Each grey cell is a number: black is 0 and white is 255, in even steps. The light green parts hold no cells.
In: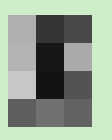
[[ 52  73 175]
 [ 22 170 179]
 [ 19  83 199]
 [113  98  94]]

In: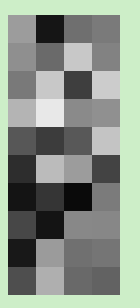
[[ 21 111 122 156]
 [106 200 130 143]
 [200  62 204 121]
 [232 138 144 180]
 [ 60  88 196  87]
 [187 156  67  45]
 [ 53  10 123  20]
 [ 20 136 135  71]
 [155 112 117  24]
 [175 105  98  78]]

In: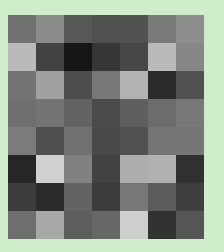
[[139  88  81  82 122 141 113]
 [ 66  21  54  71 186 135 186]
 [160  77 119 179  42  82 115]
 [116  99  74  95 108 120 111]
 [ 79 113  72  81 118 117 123]
 [209 129  66 173 177  49  38]
 [ 43  99  60 119  91  63  60]
 [168  93 103 206  50  85 110]]

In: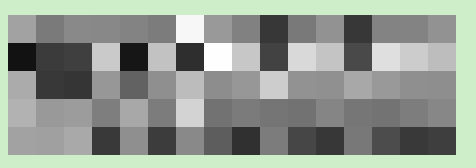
[[122 137 136 131 124 247 153 129  55 121 146  55 131 131 146 162]
 [ 59  63 202  22 194  46 254 199  66 217 196  73 223 204 189  18]
 [ 56  53 151  98 143 188 141 151 205 146 144 168 153 143 142 171]
 [153 156 126 168 124 211 114 123 117 114 133 118 115 125 135 178]
 [160 169  57 143  60 137  93  48 124  70  55 120  76  57  62 162]]

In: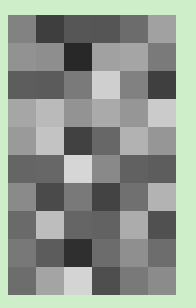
[[ 62  86  85 108 161 130]
 [142  40 161 165 122 146]
 [ 91 122 207 129  63  93]
 [186 147 170 150 203 166]
 [195  65 103 178 150 154]
 [103 214 137  97  93 101]
 [ 74 121  67 112 179 138]
 [189 101  98 172  80 106]
 [ 92  47 108 143 109 120]
 [164 212  78 121 139 109]]

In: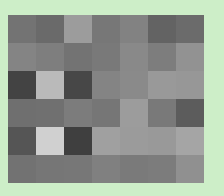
[[106 156 119 130  99 107 115]
 [126 115 121 137 125 146 132]
 [186  71 132 138 153 151  67]
 [112 124 118 156 121  92 111]
 [208  63 160 155 153 165  85]
 [118 119 128 122 124 144 114]]

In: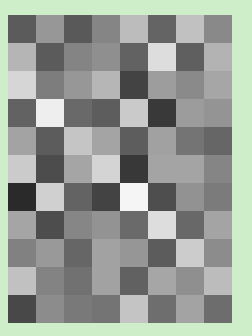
[[151  89 133 188 100 193 137  91]
 [ 91 132 143  98 221  95 179 181]
 [125 151 182  67 157 138 166 214]
 [238 105  93 202  57 156 148  98]
 [ 92 197 164  93 161 116 102 163]
 [ 76 165 212  56 164 164 133 203]
 [208  99  67 245  78 146 123  42]
 [ 77 134 147 106 221 104 164 165]
 [153 102 162 150  92 204 140 129]
 [131 113 162  97 166 143 188 193]
 [140 121 116 196 110 163 109  72]]
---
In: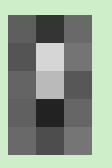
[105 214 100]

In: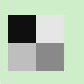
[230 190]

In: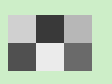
[183 235]

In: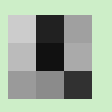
[160  17 154]

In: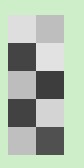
[190  68]

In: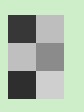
[190 191]

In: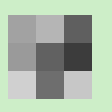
[ 95  97 208]
